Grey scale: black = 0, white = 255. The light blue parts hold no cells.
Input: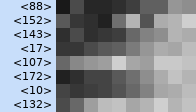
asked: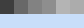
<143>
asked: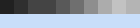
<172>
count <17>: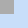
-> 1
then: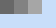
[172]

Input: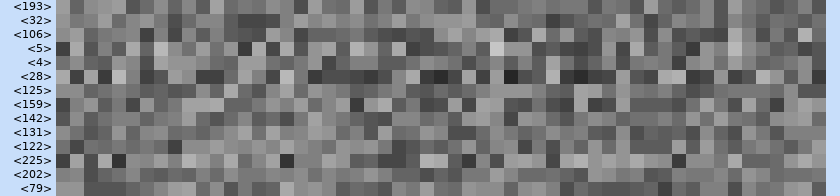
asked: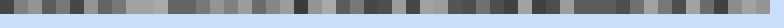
<159>
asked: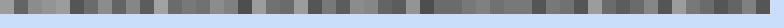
<193>
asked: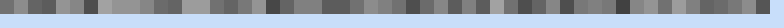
<4>
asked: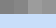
<131>
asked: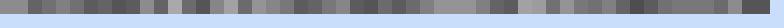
<125>

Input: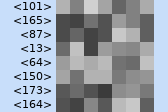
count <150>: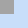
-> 1
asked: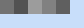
<165>
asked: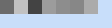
<13>
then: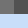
[156]
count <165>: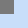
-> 0

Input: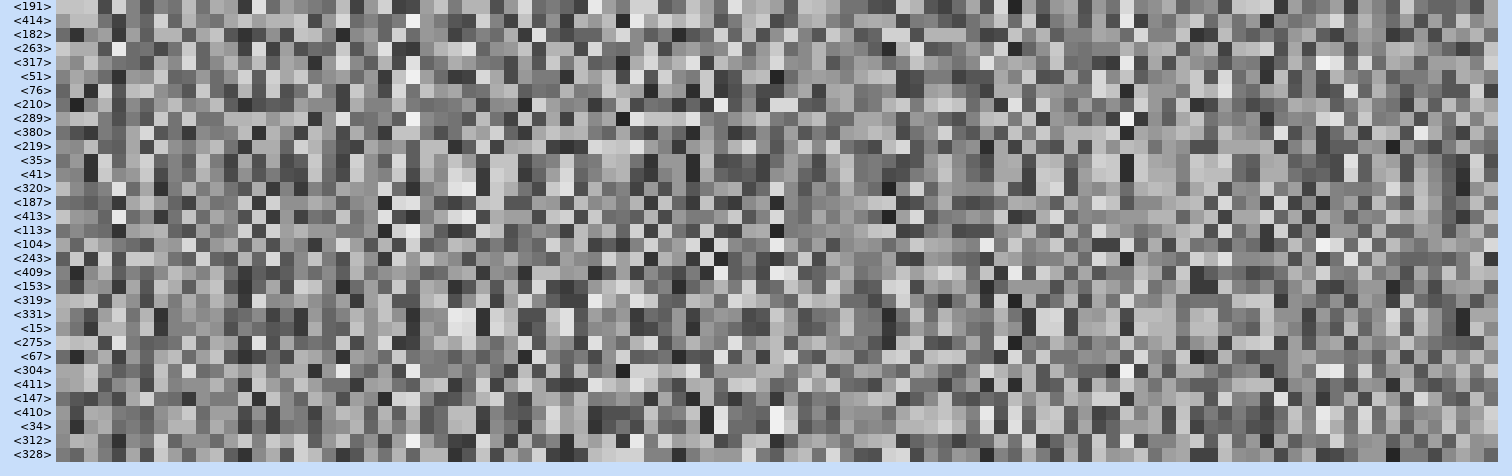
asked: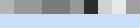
<113>
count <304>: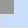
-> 8
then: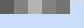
[66]
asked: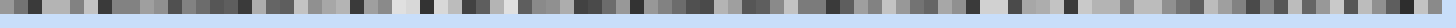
<15>

